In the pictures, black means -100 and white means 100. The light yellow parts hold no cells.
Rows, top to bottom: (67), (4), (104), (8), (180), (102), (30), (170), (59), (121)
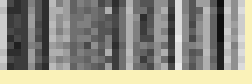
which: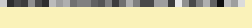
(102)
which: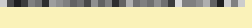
(30)

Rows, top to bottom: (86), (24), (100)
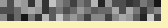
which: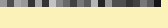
(86)
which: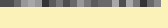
(24)
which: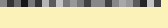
(100)

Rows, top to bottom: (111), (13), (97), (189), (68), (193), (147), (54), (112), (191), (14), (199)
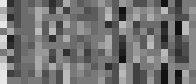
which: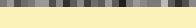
(54)
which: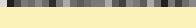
(193)

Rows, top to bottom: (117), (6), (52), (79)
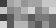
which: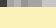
(117)
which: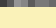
(52)
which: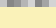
(6)

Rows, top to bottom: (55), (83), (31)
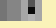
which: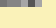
(55)
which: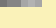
(31)

